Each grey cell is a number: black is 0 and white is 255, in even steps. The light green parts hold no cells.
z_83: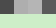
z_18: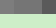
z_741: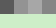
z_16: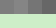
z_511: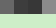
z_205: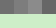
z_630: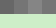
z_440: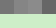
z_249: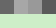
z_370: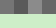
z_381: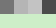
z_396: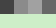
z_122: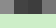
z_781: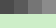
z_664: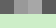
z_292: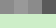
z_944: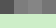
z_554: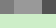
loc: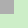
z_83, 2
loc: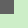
z_664, 1
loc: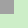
z_396, 3
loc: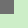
z_205, 1
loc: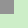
z_741, 2

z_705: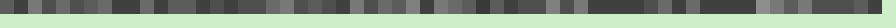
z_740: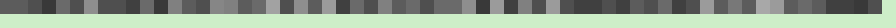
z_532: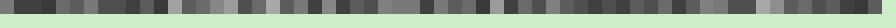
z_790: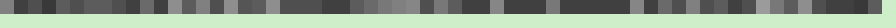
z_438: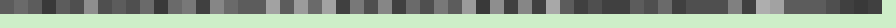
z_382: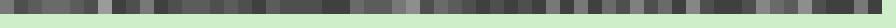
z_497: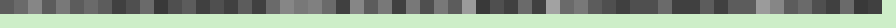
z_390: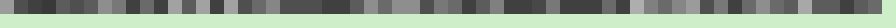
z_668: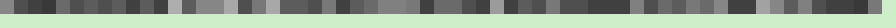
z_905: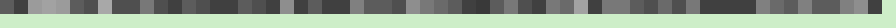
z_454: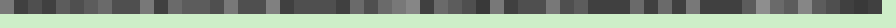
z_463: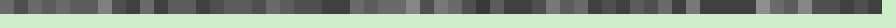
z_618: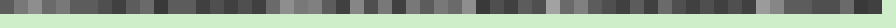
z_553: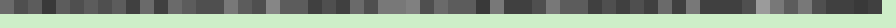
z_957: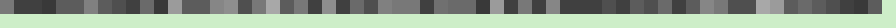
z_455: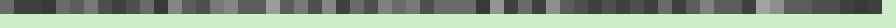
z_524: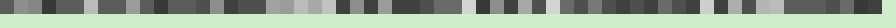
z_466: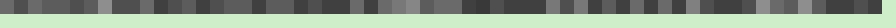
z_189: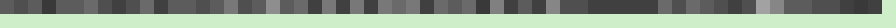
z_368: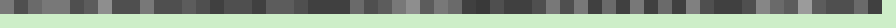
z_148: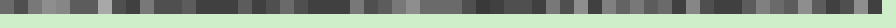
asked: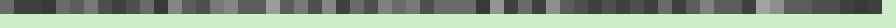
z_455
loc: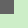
z_148, 45
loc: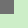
z_957, 32
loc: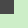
z_390, 39
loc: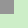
z_455, 36
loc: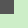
z_790, 18

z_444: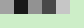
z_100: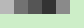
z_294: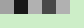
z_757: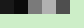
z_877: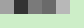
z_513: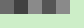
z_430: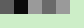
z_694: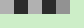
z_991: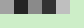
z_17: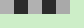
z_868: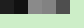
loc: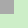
z_17, 5
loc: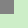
z_868, 4
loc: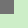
z_100, 2

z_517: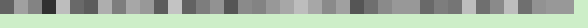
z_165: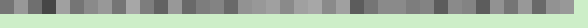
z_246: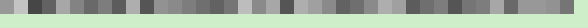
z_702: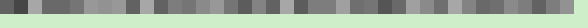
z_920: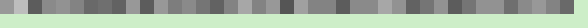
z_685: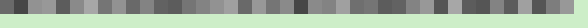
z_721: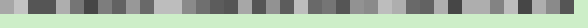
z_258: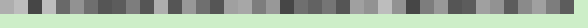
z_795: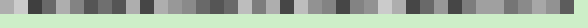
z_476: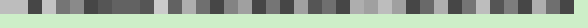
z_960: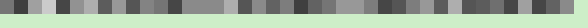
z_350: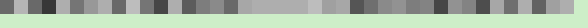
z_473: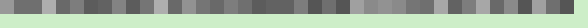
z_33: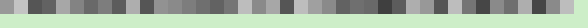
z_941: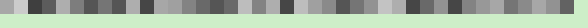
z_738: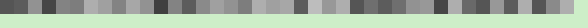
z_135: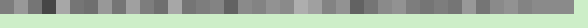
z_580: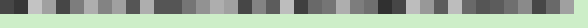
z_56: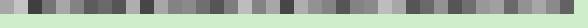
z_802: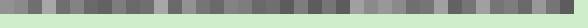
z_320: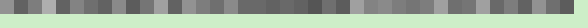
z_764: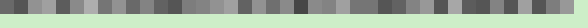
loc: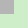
z_350, 2
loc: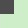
z_350, 35

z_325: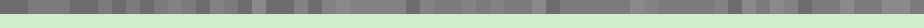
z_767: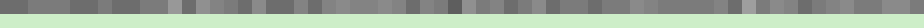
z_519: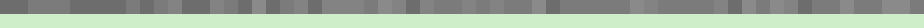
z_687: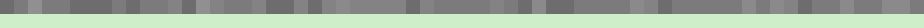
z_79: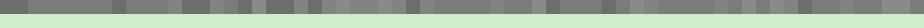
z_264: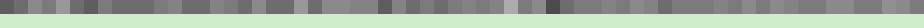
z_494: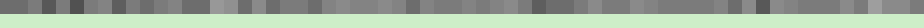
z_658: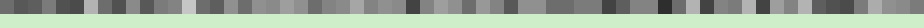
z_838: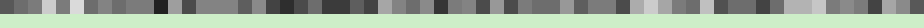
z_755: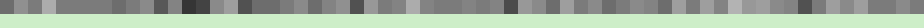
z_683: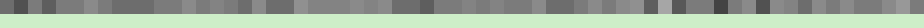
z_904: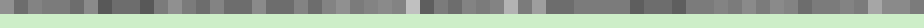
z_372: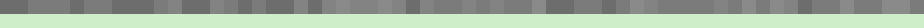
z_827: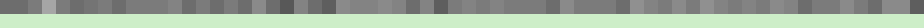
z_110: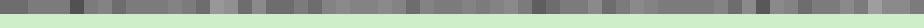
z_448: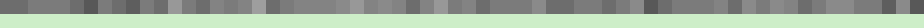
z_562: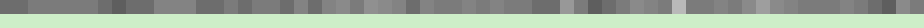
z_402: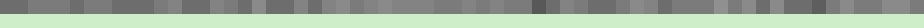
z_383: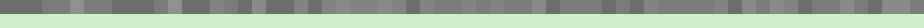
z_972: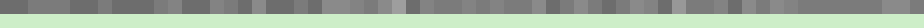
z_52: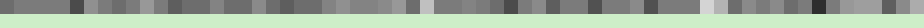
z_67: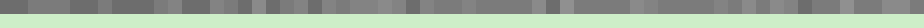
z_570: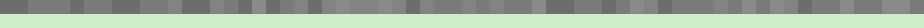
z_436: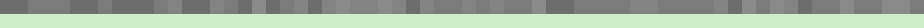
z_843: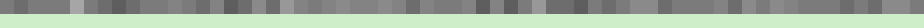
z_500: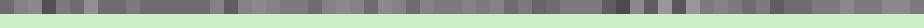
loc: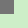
z_827, 7
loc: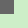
z_500, 39

